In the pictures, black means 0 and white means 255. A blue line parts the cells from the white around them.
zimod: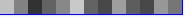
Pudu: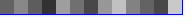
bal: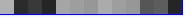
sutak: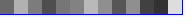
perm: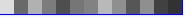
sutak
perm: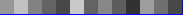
Pudu

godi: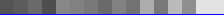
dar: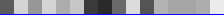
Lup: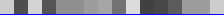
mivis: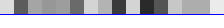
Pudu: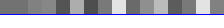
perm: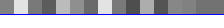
Pudu
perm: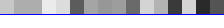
mivis
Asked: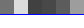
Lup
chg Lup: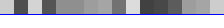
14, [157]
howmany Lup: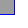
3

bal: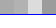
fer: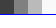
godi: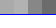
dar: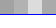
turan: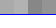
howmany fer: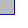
1
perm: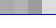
bal

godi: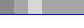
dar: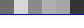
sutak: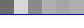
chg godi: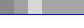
1, [166]
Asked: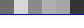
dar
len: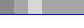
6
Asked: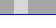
godi
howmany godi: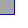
4

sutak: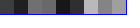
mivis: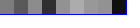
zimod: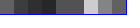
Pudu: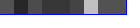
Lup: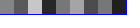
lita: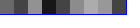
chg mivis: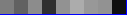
1, [89]
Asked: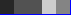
zimod
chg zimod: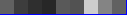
4, [82]
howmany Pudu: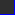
0

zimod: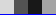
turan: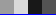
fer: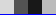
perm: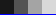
zimod
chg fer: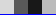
1, [83]
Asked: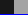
zimod
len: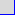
1

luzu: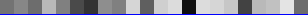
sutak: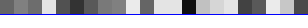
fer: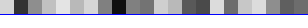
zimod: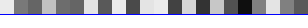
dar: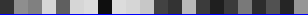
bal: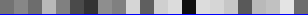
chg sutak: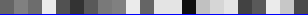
3, [228]
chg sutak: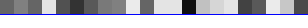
2, [109]
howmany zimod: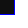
1
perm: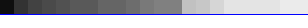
sutak
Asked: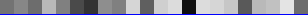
bal
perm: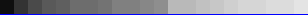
bal
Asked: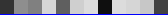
luzu

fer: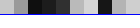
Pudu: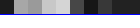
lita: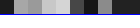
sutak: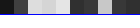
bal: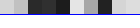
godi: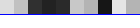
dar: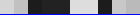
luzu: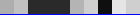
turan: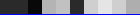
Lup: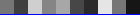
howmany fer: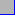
1
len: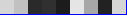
9
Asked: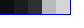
fer
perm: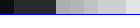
luzu
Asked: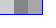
Lup
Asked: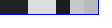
dar

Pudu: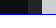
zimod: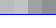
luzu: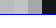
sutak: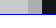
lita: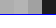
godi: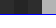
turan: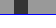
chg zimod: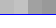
3, [145]
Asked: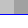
zimod
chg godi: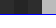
3, [180]
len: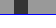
4
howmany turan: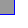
3
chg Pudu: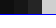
1, [15]

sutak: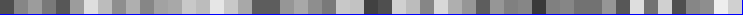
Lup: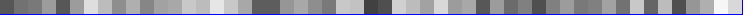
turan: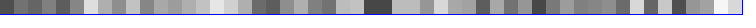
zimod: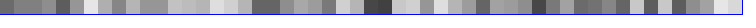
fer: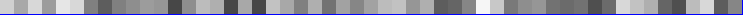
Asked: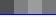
Lup
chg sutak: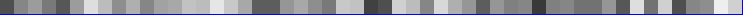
13, [200]
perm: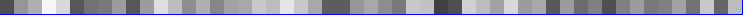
Lup
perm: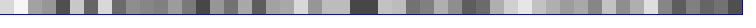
turan

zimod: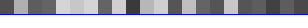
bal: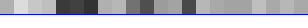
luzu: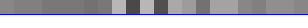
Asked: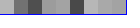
bal
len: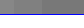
6
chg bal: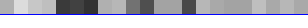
11, [156]

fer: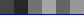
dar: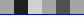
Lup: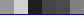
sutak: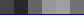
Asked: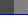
Lup
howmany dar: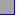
3
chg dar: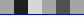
2, [208]
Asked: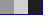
Lup
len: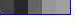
5
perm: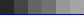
fer

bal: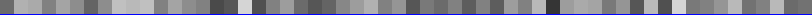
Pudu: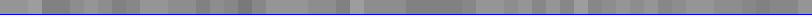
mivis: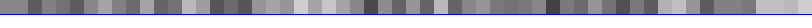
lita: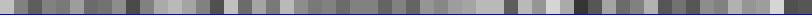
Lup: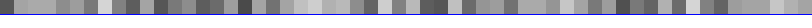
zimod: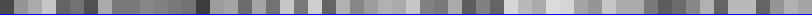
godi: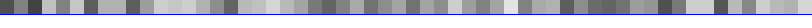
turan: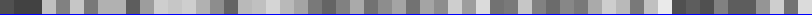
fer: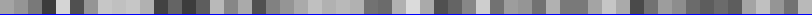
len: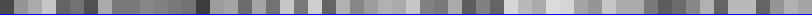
58
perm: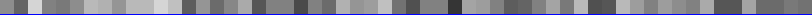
bal
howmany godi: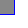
1
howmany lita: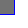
2

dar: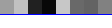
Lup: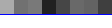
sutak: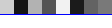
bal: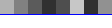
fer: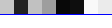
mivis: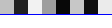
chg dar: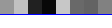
0, [158]
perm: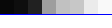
fer
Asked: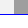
mivis
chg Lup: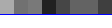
5, [105]
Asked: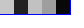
fer

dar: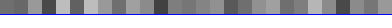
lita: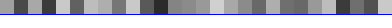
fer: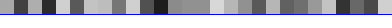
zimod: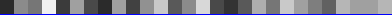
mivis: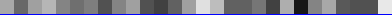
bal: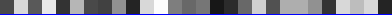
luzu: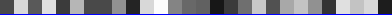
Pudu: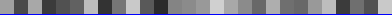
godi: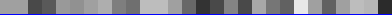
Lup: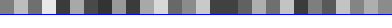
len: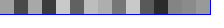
15
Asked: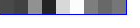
bal
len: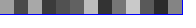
13
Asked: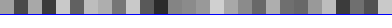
lita
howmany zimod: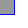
0
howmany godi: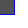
0

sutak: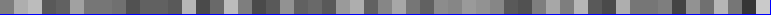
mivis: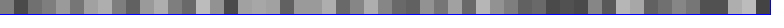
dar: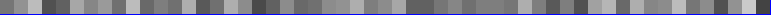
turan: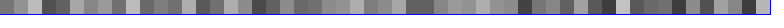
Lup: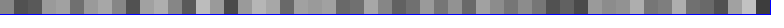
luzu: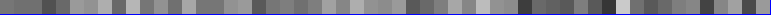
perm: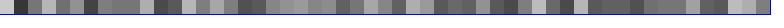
sutak
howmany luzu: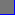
5
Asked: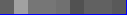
sutak
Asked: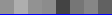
turan
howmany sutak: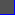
2
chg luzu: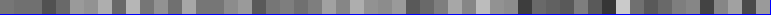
16, [146]

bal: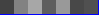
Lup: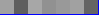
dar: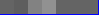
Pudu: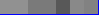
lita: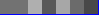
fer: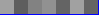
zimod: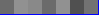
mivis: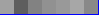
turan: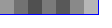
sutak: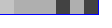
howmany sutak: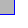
0
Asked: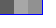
Lup
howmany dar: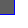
1
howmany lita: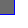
1
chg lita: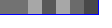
2, [175]

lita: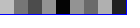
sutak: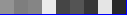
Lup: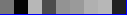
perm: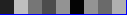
lita
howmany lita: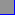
2
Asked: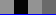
lita
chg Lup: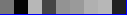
3, [76]
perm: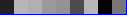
Lup
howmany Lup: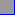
1

